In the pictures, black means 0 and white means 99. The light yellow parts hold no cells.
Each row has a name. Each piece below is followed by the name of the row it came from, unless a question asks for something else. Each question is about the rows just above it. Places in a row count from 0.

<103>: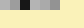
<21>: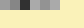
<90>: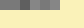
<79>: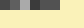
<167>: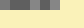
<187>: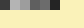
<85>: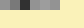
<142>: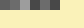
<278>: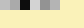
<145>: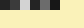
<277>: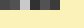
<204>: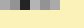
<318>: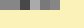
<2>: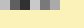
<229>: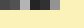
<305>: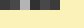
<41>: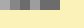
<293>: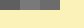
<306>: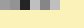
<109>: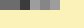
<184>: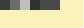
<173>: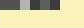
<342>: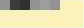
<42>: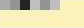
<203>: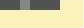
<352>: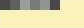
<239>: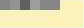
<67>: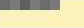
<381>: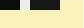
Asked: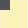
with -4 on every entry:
[28]
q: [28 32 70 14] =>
<229>

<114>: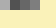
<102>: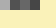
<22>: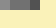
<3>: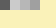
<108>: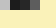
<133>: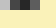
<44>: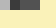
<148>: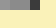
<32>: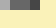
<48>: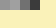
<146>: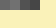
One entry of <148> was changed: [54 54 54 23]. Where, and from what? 0, [58]
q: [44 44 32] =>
<22>
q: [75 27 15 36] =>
<133>
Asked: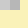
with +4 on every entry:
[83 75]
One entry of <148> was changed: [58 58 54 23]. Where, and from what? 1, [54]
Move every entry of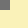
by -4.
[40]
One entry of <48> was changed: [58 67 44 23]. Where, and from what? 1, [62]

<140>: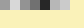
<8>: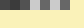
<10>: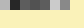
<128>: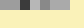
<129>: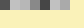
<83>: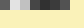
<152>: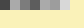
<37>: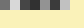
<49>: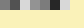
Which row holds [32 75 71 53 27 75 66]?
<129>
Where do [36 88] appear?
<83>

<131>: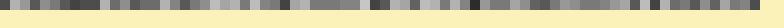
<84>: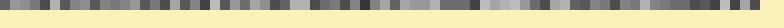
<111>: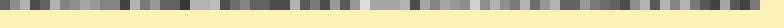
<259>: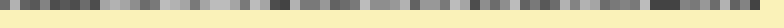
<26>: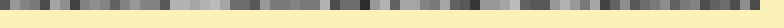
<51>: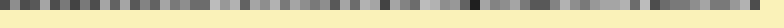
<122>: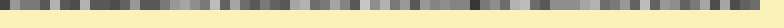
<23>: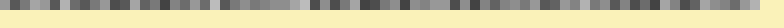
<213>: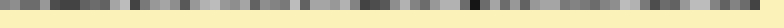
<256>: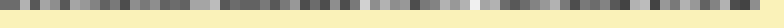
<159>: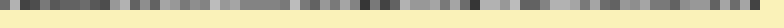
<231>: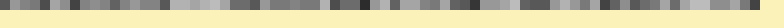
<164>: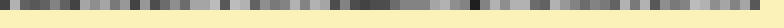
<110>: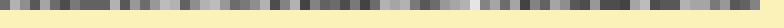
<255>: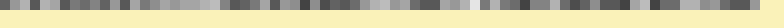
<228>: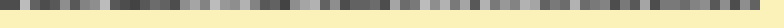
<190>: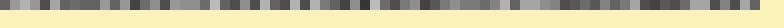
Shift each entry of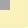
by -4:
[60]
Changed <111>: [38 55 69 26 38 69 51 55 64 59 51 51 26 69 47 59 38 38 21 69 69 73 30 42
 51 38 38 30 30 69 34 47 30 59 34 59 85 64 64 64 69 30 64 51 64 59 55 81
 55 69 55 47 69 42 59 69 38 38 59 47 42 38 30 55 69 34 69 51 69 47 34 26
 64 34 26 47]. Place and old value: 3, [30]
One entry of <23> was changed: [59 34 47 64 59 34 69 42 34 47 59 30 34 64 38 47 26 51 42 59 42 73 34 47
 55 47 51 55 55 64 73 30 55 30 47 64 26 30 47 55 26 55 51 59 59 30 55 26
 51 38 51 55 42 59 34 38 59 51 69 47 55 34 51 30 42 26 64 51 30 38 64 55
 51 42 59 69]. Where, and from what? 52, [47]

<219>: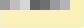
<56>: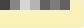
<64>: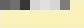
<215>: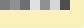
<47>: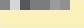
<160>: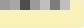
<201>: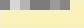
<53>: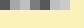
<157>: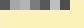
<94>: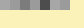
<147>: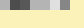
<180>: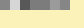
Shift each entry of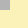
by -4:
[66]
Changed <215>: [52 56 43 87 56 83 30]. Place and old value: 0, [48]
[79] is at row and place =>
<53>, 6
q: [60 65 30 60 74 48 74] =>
<160>
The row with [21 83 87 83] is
<64>

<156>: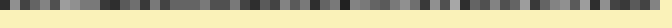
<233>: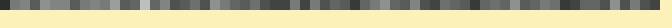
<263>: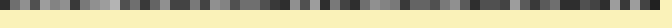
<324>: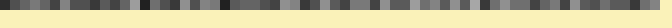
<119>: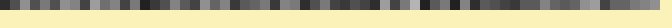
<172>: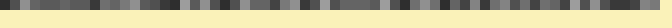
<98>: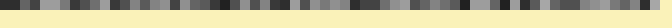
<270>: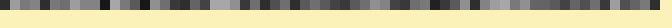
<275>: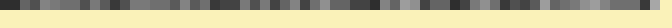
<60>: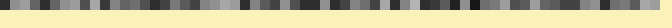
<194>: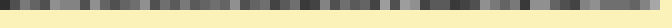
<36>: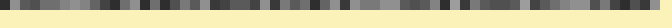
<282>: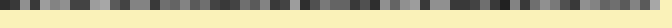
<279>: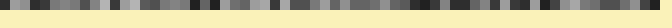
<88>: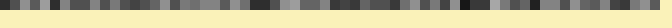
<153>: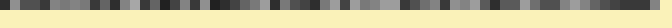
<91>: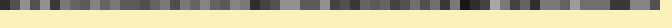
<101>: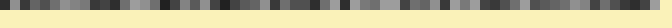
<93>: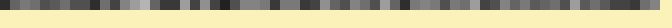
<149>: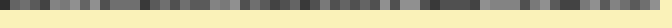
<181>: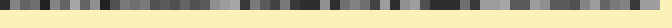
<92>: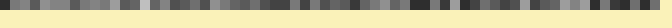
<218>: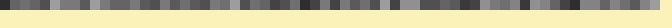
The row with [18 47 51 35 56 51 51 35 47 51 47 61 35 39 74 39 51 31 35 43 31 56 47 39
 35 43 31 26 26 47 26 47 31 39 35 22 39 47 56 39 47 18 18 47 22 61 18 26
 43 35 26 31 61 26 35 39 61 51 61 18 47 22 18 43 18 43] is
<92>
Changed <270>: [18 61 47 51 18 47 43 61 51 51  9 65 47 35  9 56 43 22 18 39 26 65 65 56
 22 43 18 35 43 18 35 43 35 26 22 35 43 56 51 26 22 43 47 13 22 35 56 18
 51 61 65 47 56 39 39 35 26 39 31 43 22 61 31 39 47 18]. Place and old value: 27, [31]
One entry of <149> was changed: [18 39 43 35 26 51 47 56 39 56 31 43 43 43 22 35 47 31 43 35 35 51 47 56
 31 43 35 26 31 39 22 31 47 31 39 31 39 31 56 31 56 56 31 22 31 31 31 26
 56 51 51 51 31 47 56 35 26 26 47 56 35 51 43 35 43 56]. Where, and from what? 16, [43]
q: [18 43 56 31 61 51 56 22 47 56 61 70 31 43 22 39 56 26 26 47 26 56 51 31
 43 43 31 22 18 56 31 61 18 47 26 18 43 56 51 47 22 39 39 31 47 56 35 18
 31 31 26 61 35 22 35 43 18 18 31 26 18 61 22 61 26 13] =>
<263>
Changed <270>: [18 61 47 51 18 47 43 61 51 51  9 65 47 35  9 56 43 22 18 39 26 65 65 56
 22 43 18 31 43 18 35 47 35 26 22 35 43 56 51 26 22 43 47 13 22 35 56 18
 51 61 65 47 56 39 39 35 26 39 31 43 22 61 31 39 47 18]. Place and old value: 31, [43]

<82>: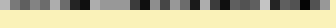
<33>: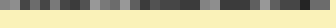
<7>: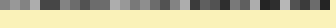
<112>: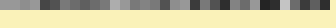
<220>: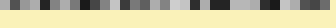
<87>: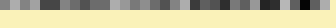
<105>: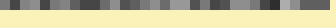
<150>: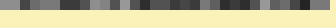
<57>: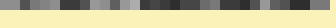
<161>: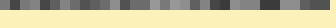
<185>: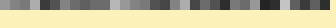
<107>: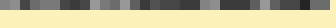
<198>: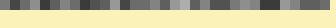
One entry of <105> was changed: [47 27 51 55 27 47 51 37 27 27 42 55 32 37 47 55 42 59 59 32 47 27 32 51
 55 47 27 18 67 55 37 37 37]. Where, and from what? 23, [55]
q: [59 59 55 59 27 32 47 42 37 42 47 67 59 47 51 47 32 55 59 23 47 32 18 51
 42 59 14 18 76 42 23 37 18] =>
<112>
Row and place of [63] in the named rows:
<87>, 3
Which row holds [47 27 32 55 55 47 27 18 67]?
<105>

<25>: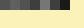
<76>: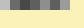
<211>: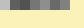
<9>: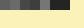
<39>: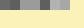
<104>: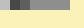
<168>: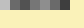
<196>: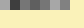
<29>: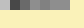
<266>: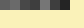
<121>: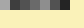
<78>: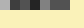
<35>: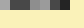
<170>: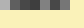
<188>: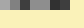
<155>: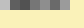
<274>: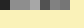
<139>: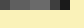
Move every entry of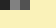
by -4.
[10 46 28]
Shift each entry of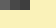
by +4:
[41 32 28]
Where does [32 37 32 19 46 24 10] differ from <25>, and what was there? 3, [24]
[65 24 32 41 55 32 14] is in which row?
<121>
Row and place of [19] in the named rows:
<188>, 5

